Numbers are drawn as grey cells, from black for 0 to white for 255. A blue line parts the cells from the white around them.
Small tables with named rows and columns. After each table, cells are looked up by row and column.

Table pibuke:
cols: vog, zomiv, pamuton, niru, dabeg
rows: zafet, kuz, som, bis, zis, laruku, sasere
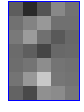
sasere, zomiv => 73
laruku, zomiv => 152
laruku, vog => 116
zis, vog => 109
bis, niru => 104
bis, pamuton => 69
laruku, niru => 118
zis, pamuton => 141
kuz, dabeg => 112
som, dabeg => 104
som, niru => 89
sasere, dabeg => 120
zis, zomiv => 116
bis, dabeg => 106
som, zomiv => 155
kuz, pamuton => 152
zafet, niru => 136
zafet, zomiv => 41

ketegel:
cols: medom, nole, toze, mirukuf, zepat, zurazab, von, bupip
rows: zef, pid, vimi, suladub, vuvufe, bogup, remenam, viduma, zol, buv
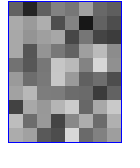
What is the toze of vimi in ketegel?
159
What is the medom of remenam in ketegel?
162
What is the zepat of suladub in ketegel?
99
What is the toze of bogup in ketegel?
121
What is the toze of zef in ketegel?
96
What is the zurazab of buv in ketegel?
106
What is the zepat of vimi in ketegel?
71
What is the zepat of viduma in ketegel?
203
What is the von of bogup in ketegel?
110
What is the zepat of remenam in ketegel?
108
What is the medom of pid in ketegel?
170
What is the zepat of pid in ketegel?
131
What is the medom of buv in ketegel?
172
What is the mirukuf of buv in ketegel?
77
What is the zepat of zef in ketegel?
119
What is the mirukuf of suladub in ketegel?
120
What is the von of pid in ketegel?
98
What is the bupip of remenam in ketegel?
98
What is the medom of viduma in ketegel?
66

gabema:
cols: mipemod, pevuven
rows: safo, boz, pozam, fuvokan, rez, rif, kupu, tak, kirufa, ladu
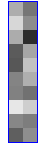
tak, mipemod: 231
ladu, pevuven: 142
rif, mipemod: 132
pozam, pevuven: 44
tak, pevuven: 206
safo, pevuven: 118
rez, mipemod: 87
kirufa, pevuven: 125
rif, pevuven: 175
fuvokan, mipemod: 91
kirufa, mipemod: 135
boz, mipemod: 215
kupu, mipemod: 129

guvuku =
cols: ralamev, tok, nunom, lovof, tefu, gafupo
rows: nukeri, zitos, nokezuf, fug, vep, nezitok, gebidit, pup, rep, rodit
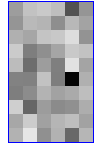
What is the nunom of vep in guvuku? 157
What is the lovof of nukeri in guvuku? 190
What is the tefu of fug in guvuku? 201
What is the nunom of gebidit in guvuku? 179
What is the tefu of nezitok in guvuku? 4
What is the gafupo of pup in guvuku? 173
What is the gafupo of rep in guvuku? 162
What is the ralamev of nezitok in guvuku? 130
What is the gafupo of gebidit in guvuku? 190
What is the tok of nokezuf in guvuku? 166
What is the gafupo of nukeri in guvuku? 149
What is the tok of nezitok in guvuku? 129
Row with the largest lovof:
nokezuf

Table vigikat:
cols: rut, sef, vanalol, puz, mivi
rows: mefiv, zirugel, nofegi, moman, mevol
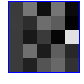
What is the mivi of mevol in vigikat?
50
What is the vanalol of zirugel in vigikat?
109
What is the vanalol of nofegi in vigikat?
58
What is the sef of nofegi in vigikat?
24
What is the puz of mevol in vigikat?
104
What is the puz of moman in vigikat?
94
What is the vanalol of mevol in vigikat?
84
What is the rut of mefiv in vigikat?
59
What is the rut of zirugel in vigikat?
60
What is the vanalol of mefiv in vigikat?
15
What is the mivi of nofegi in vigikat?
225
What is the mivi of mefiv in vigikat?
11
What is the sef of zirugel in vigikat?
45
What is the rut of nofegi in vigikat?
59
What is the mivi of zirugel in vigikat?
2
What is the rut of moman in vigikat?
59
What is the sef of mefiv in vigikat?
118
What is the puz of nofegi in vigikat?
5
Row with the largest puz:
mefiv

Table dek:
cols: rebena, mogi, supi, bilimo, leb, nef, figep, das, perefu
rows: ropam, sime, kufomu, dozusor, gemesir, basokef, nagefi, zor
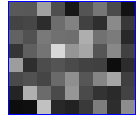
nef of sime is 65
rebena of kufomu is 98
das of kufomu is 123
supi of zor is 193
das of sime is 138
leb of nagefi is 150
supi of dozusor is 116
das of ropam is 75
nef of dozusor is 166
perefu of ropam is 18
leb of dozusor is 149
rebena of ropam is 89
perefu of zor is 141
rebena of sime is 67
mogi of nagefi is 176
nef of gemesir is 66
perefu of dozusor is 65

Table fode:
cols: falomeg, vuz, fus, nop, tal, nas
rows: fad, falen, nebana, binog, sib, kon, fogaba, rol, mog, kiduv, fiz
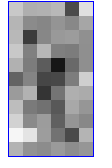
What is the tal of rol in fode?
168
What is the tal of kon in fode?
125
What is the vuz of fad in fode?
175
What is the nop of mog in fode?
96
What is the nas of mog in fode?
136
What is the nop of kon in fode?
72
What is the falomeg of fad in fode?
200
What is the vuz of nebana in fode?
60
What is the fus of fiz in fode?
140
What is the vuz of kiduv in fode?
228
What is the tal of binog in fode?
124
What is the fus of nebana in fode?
135
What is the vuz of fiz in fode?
146
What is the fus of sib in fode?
92
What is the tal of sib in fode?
105
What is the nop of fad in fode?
184
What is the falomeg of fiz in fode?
179
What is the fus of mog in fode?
156
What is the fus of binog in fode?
183

